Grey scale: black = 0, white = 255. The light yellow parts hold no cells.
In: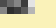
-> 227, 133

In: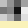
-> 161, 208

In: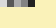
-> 33, 218

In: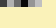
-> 192, 62

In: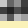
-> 62, 175

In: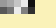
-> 17, 88

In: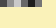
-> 117, 72

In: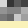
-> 65, 120
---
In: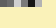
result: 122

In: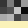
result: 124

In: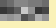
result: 122

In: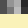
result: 148

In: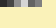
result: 213

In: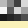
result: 132
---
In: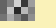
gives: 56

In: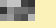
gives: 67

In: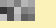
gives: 182

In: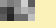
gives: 206

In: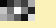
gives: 64

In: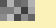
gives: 114
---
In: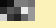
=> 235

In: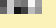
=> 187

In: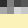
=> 214

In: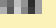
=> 57

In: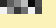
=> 241

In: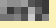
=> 99

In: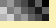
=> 25
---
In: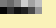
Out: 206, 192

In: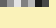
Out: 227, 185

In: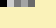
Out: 205, 164

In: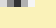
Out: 245, 219

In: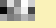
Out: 254, 238

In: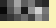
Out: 209, 164

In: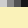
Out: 206, 137

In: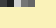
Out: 208, 118

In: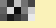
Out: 233, 218
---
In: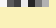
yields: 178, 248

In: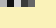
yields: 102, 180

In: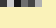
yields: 177, 56

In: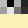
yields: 34, 158

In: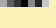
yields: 199, 170

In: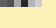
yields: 207, 95

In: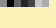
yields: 171, 140

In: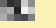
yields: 143, 173

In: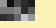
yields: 29, 44
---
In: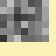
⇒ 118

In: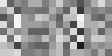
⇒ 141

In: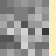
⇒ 141

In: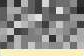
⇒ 48

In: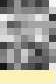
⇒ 148
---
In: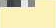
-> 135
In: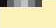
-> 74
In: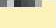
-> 173
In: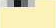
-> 192
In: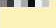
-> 198
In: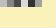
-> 161
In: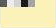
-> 165
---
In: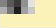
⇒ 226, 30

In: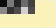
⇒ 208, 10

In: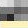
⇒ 225, 37

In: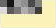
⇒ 218, 21

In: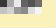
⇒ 245, 55

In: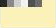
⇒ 242, 40

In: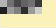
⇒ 205, 31

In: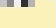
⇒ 241, 48

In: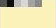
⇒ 215, 14
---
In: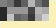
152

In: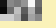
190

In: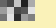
72

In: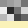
116

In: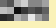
14

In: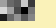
73

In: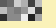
123
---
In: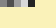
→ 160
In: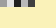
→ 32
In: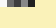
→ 62
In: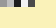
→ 29
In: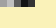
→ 92
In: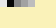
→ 134
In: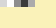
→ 142
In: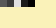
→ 225
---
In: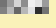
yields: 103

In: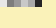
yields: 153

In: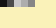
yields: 202

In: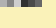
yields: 206

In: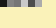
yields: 118

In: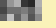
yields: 97

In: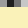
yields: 114
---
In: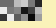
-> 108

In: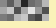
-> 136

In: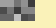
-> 160

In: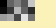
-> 0

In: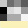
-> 200

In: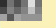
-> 46

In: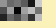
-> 147
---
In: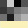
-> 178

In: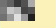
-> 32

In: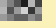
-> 113

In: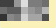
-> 79

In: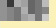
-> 201

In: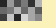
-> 137
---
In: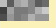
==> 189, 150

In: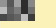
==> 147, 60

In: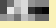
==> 74, 102

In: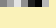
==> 131, 183

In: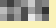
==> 103, 103

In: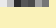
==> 234, 118

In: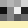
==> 165, 106

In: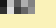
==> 22, 145

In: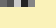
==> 107, 133

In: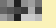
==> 115, 186
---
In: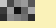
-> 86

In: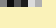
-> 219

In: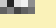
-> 142

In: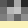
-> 114

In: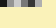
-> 54

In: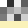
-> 109

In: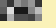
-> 149

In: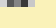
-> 200

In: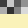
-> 173
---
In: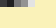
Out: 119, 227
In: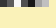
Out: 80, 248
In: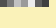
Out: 154, 236
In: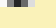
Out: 38, 249
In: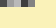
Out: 185, 185
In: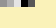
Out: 228, 228
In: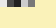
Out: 33, 232
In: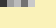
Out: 187, 201
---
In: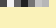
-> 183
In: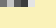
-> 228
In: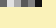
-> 19
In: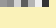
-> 51
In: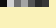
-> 56
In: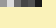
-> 26
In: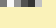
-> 194
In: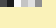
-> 144
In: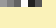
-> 86
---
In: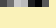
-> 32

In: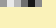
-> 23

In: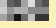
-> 220

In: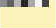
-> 169

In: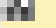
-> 137

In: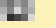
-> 187

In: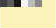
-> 187

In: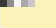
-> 201

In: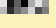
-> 172
